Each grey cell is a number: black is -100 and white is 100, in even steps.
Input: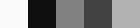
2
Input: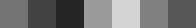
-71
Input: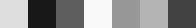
-27
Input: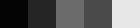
-16
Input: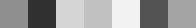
67
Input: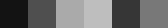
33
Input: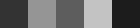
-27
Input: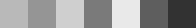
62
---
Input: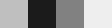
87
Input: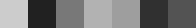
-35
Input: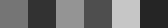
-71
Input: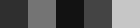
55
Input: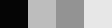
81
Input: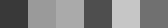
-12
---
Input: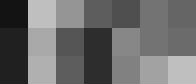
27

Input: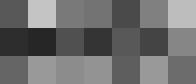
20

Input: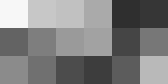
-28

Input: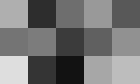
31

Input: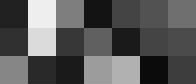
-91

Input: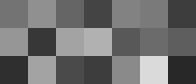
71

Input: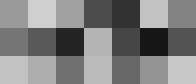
15
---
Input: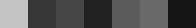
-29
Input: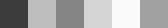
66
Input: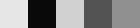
64
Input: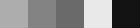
-17
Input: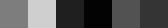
-98
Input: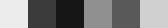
13
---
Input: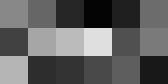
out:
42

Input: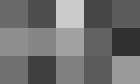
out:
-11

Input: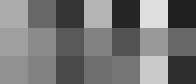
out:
14

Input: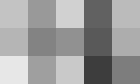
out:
81

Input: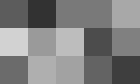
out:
-16

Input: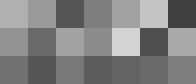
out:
-11

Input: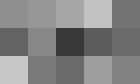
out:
56

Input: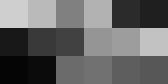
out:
-96

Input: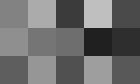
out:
-26

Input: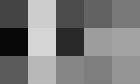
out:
-29
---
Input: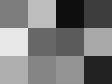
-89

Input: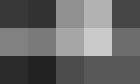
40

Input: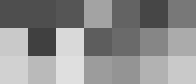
-45

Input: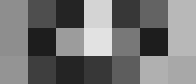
-22

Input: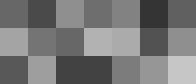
-59

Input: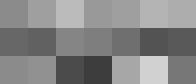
41

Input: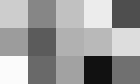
85
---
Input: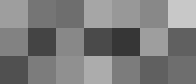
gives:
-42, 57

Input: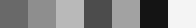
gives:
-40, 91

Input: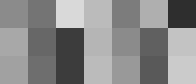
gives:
42, 70

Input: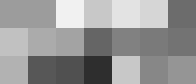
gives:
-21, 89

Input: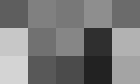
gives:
5, 66

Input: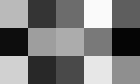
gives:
35, 96

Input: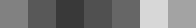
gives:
-37, 69

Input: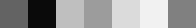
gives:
22, 89
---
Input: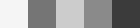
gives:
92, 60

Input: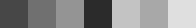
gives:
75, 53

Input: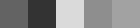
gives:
71, 27

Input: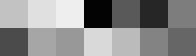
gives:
87, 76

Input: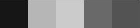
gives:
59, 43

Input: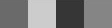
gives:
60, 4

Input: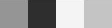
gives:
91, 54

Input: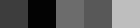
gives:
49, -15

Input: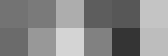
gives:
66, 54

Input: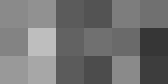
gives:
49, 31
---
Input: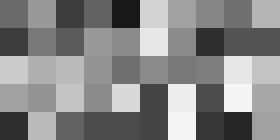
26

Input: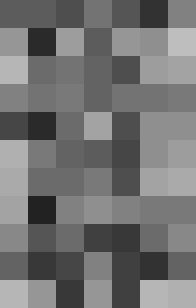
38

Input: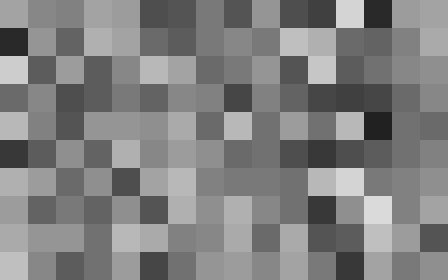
12

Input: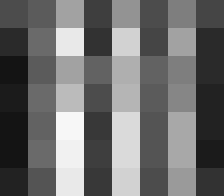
-61

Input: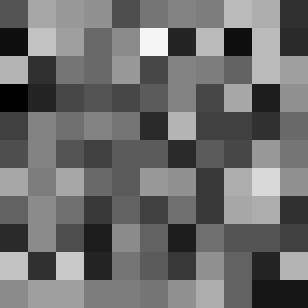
-83

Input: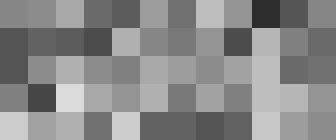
10

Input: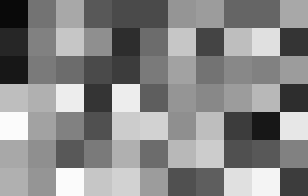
-53
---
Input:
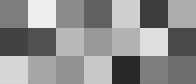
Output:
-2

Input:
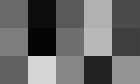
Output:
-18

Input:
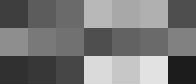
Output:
-51

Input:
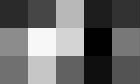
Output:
-67

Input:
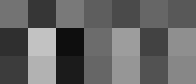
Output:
-10

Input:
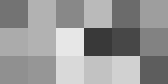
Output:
-10

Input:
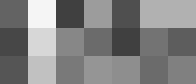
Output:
-22
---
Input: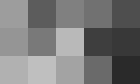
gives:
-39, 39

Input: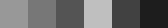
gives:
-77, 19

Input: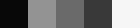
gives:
93, -94

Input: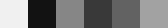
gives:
27, 88

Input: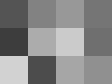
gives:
-8, 65

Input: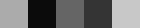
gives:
100, 34
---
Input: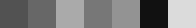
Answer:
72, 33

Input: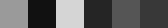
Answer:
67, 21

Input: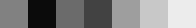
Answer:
85, 57

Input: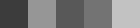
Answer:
52, 18

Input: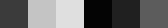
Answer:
75, 54

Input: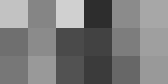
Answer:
63, 52

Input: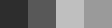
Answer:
50, 21

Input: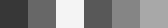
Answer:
91, 32

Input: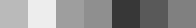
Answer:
86, 46
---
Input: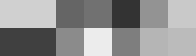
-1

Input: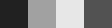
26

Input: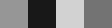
-81

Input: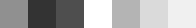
41

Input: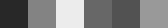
-19

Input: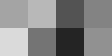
-9

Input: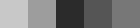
-66

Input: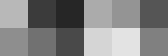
67

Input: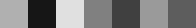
-50

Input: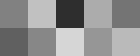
68
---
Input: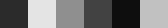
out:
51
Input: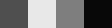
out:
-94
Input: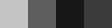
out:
-54
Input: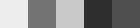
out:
-37
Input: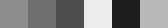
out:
45
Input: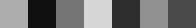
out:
-43
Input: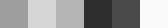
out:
96
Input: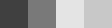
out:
57
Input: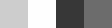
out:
-15
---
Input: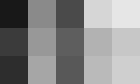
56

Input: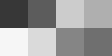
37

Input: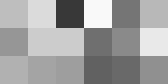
83

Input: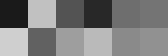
-9

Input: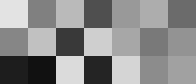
15

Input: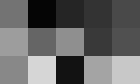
-37
